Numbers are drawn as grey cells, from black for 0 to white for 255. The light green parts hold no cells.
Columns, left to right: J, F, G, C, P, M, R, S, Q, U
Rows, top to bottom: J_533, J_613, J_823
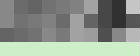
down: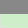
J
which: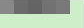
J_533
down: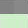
C
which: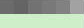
J_533

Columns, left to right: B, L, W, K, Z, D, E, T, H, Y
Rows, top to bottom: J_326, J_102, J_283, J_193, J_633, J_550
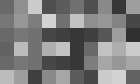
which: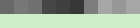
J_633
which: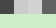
J_550
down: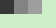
H
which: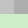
J_193

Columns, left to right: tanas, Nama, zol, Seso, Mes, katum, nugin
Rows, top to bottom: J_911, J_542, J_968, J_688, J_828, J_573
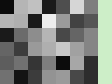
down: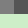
nugin
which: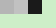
J_911

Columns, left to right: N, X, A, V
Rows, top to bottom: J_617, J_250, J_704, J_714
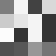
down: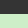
V
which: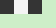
J_704
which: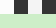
J_704
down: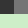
V
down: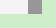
A
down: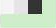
X
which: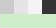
J_250

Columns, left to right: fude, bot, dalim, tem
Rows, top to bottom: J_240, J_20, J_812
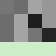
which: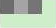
J_812
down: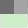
bot
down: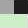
dalim
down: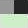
tem

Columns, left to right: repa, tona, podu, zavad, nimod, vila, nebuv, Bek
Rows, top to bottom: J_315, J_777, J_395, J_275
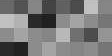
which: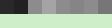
J_275
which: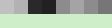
J_777
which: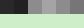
J_777
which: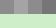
J_777

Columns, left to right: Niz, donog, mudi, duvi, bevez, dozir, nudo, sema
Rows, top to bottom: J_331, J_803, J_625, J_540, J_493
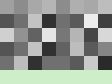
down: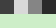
sema
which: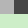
J_625
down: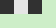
duvi
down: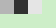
duvi
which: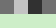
J_803

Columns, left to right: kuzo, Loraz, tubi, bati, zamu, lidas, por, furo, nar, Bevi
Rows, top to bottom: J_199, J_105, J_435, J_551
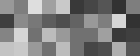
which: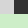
J_105
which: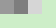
J_105
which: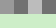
J_551

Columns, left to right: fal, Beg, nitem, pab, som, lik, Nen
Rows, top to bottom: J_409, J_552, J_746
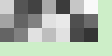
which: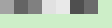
J_552
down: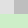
pab

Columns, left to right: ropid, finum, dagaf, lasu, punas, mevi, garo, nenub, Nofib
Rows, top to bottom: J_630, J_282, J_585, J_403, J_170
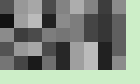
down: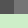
ropid
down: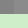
punas
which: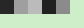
J_170
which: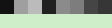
J_282

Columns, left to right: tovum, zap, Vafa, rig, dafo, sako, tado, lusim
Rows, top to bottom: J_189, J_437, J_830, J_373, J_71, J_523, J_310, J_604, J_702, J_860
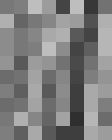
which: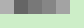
J_437
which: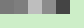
J_373
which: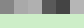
J_830
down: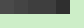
sako
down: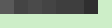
sako

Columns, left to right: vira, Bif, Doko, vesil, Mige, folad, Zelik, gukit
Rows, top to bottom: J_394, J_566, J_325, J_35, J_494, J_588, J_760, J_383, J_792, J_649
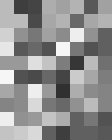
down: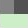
gukit
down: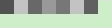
vesil
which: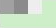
J_325
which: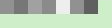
J_325
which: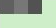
J_792
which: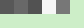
J_35

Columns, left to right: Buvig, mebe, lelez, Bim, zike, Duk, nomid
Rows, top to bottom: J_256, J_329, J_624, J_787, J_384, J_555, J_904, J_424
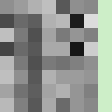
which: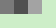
J_624
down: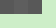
lelez
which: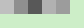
J_555
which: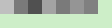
J_624

